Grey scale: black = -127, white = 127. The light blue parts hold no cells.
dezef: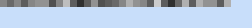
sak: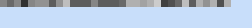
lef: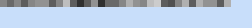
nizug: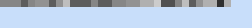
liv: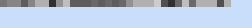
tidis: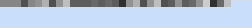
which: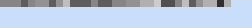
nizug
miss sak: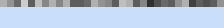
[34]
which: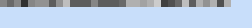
sak
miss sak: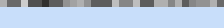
[-63]
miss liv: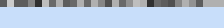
[-9]

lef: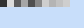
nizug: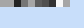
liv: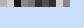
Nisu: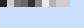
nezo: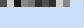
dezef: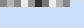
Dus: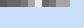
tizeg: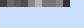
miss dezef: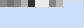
[23]
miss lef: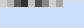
[92]
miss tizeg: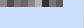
[-62]
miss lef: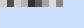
[66]

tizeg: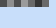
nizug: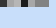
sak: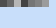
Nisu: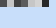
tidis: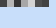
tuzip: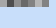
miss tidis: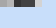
[-49]
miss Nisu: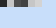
[-35]
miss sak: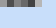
[-10]
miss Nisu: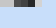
[-35]

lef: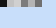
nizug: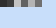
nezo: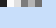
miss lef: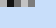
[80]
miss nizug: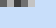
[-80]

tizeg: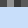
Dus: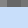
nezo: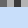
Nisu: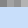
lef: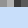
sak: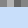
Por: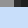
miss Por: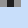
[-80]
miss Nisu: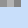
[35]
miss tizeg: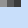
[-53]
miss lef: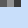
[51]

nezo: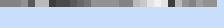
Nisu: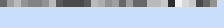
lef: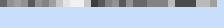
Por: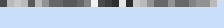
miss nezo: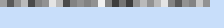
[-24]
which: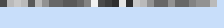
Por
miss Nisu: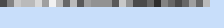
[45]
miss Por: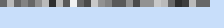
[100]
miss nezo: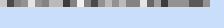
[-11]
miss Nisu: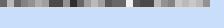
[88]

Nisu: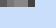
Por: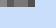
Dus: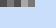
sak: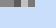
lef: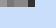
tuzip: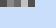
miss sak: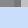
[-35]
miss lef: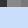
[24]
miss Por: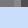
[-35]
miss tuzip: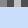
[-21]
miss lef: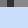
[24]

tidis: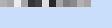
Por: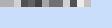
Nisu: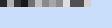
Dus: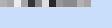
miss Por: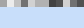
[-30]
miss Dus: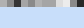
[22]

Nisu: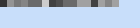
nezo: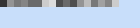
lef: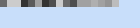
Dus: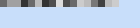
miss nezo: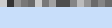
[92]
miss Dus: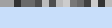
[92]
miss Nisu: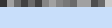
[20]
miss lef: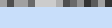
[60]
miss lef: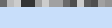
[47]
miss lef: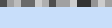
[-36]

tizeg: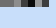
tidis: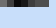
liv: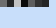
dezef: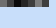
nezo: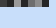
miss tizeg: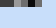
[13]
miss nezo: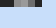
[-65]
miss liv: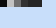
[-33]
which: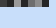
nezo
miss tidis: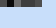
[-103]
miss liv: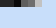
[-77]
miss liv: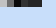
[-33]

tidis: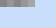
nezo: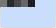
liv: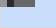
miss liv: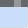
[-84]
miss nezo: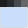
[-9]

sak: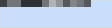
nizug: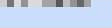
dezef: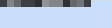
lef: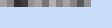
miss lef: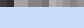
[-39]
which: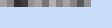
lef
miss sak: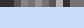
[-64]
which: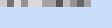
nizug
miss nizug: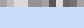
[77]

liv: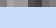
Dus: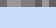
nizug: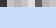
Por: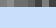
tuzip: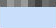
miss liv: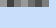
[37]
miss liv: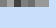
[-47]
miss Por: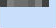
[13]

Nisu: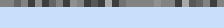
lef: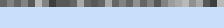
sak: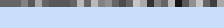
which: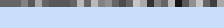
sak
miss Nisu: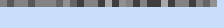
[-13]
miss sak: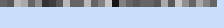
[-52]
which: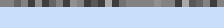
Nisu
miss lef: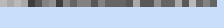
[28]

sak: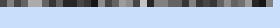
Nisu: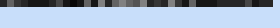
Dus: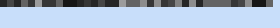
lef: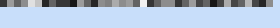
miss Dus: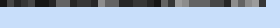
[1]
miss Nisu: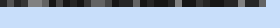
[-121]
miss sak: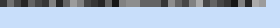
[68]
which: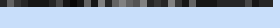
Nisu
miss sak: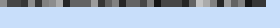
[-14]
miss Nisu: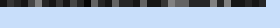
[-43]

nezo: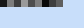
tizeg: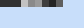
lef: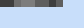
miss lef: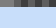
[-17]
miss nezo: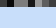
[-49]

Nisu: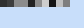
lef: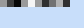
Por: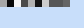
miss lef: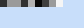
[-13]
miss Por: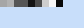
[-26]
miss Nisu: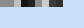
[-1]
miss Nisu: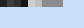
[-1]
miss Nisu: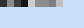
[-93]

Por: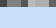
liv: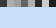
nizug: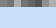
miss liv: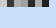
[-27]
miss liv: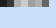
[-85]
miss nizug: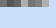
[16]
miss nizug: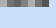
[16]
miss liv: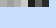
[-70]
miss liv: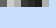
[31]
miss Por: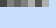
[59]

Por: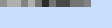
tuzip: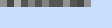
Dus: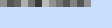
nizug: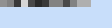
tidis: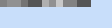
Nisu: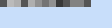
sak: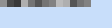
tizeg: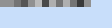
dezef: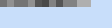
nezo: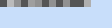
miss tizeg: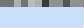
[-54]
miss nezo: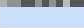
[31]
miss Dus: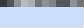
[-27]

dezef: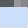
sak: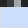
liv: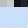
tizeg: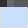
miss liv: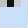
[-92]
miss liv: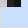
[63]
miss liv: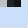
[75]
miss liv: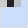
[-108]
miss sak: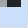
[-67]

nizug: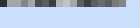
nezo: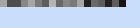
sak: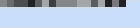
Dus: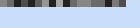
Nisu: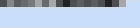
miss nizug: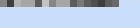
[-80]
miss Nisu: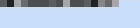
[-6]
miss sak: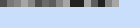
[-65]
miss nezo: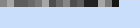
[53]
